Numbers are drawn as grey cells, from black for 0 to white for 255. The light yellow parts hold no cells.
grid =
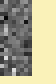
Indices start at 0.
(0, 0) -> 59
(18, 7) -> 71
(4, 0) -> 140
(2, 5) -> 94
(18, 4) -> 68
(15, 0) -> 64
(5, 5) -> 131
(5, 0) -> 38
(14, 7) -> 86
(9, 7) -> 79
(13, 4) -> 96
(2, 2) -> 89
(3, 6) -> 119
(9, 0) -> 80
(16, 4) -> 105
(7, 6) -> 119
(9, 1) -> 56
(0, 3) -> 98
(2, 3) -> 158
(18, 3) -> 183
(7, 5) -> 120
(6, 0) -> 93
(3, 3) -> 127
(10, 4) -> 132
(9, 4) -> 93
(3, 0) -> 58
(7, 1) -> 193
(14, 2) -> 85
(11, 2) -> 81
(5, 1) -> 90
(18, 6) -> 93
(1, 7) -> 115
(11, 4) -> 119
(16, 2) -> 62
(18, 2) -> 99
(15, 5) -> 91
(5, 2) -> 88
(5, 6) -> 20
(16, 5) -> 120

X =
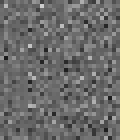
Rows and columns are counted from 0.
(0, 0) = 79
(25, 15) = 121
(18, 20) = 87
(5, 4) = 104
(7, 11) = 94
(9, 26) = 156
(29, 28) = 166
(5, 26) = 110
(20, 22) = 94
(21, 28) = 122
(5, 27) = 120
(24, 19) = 70
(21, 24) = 98
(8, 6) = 93
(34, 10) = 102
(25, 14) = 109
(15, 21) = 85
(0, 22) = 75
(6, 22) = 59
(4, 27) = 130
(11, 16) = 128
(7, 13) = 102
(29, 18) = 86
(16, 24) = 114
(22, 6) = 107
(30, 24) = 79
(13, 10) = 139
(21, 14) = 103
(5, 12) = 112
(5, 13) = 126
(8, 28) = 153
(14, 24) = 100
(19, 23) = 96
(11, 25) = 123
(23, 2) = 100
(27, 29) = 122
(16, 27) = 95
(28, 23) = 149
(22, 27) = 124

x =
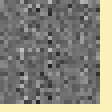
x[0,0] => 141
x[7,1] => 98
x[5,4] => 112
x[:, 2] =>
[111, 104, 91, 122, 128, 115, 129, 118, 98, 132, 103, 96, 106, 105, 156, 96, 107, 108, 115, 103, 106, 91, 101, 123, 102, 102]
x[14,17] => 89
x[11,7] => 109
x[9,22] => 118
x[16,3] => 107
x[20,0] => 101
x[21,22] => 109
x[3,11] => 136
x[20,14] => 119
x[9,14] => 100
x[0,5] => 158
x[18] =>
[85, 83, 115, 107, 85, 47, 139, 99, 92, 118, 48, 118, 150, 120, 151, 87, 110, 118, 117, 121, 159, 114, 100, 105, 47]
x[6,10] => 113
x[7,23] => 102
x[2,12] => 55
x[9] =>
[134, 108, 132, 115, 127, 92, 74, 96, 110, 128, 130, 100, 165, 103, 100, 117, 132, 119, 115, 72, 158, 122, 118, 103, 65]
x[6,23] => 120
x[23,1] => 99
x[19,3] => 106
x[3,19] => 114
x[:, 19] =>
[108, 85, 93, 114, 102, 112, 105, 114, 85, 72, 109, 118, 117, 117, 108, 106, 112, 131, 121, 119, 116, 99, 95, 128, 111, 84]
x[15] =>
[132, 124, 96, 111, 129, 82, 113, 81, 112, 99, 90, 125, 164, 115, 86, 63, 84, 93, 92, 106, 111, 116, 105, 101, 112]
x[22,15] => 106
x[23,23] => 96
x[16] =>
[136, 136, 107, 107, 132, 129, 105, 89, 86, 111, 103, 129, 32, 116, 63, 117, 119, 106, 108, 112, 118, 76, 112, 92, 64]
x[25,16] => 90
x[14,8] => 136
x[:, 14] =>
[78, 107, 88, 96, 79, 117, 122, 145, 103, 100, 91, 152, 104, 46, 117, 86, 63, 120, 151, 124, 119, 115, 148, 90, 147, 123]
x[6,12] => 83
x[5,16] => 123
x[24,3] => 103
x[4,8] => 125
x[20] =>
[101, 116, 106, 109, 114, 76, 130, 85, 107, 148, 128, 95, 70, 111, 119, 113, 71, 115, 110, 116, 139, 147, 83, 113, 94]

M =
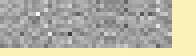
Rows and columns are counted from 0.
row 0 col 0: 183
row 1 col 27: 157
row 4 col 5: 172
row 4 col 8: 139
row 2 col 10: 167
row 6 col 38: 161
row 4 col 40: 135
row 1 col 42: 127
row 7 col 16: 178
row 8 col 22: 152
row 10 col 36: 182
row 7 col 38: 133
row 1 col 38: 132
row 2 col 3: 181
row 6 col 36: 153
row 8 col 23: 175
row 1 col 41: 156
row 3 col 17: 155
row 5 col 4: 147
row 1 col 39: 156
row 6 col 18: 161
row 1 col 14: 164
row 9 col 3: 155
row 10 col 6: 157
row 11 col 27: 169
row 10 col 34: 154
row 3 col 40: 190
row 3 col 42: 156
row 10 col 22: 165
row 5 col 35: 180
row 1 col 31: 161
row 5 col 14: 170
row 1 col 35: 152
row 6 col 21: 157
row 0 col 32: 163
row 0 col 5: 178
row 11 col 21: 147

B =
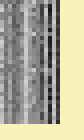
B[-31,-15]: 126
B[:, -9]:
[179, 179, 195, 204, 192, 196, 196, 206, 181, 196, 203, 195, 205, 199, 201, 196, 193, 181, 179, 196, 206, 196, 188, 204, 180, 183, 205, 181, 202, 197, 196]
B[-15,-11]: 123
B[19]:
[178, 127, 153, 114, 124, 137, 196, 174, 140, 132, 60, 159, 43, 188, 49]
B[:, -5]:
[132, 69, 63, 61, 77, 82, 106, 109, 132, 71, 124, 76, 64, 77, 77, 60, 95, 132, 72, 60, 68, 77, 77, 79, 77, 116, 109, 129, 77, 77, 126]
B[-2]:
[195, 137, 152, 114, 144, 149, 197, 142, 140, 144, 77, 162, 57, 169, 72]
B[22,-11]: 126
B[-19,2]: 153
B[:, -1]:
[54, 54, 54, 74, 54, 49, 69, 49, 48, 74, 49, 54, 74, 48, 74, 58, 75, 46, 44, 49, 54, 50, 49, 75, 43, 66, 56, 70, 59, 72, 47]
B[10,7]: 151
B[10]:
[205, 126, 125, 98, 124, 165, 203, 151, 99, 132, 124, 166, 30, 180, 49]
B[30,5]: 164
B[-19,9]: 132
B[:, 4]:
[96, 124, 124, 124, 124, 127, 93, 122, 96, 126, 124, 124, 124, 106, 135, 124, 123, 111, 126, 124, 133, 125, 126, 105, 136, 124, 104, 114, 135, 144, 146]
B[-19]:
[167, 126, 153, 114, 124, 126, 205, 151, 140, 132, 64, 196, 54, 182, 74]
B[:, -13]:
[114, 171, 153, 120, 166, 169, 135, 153, 144, 153, 125, 142, 153, 156, 153, 168, 121, 114, 153, 153, 172, 153, 162, 164, 167, 127, 160, 153, 163, 152, 155]
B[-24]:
[201, 132, 153, 114, 122, 149, 206, 175, 118, 143, 109, 164, 30, 173, 49]
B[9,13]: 182
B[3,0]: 135
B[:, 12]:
[127, 35, 20, 36, 58, 59, 97, 30, 127, 31, 30, 38, 54, 26, 43, 54, 39, 127, 114, 43, 43, 109, 32, 70, 18, 82, 36, 35, 62, 57, 43]
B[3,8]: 162
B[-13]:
[152, 109, 153, 114, 126, 145, 179, 145, 151, 123, 72, 172, 114, 182, 44]
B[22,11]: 172
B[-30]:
[182, 110, 171, 88, 124, 162, 179, 173, 164, 121, 69, 141, 35, 182, 54]
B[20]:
[155, 109, 172, 99, 133, 156, 206, 145, 102, 132, 68, 142, 43, 196, 54]
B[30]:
[196, 135, 155, 118, 146, 164, 196, 144, 140, 142, 126, 146, 43, 189, 47]
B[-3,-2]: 196
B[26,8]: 124
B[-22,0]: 172
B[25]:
[178, 126, 127, 101, 124, 142, 183, 151, 171, 114, 116, 172, 82, 182, 66]
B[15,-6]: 132
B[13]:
[178, 110, 156, 114, 106, 138, 199, 145, 140, 123, 77, 187, 26, 170, 48]
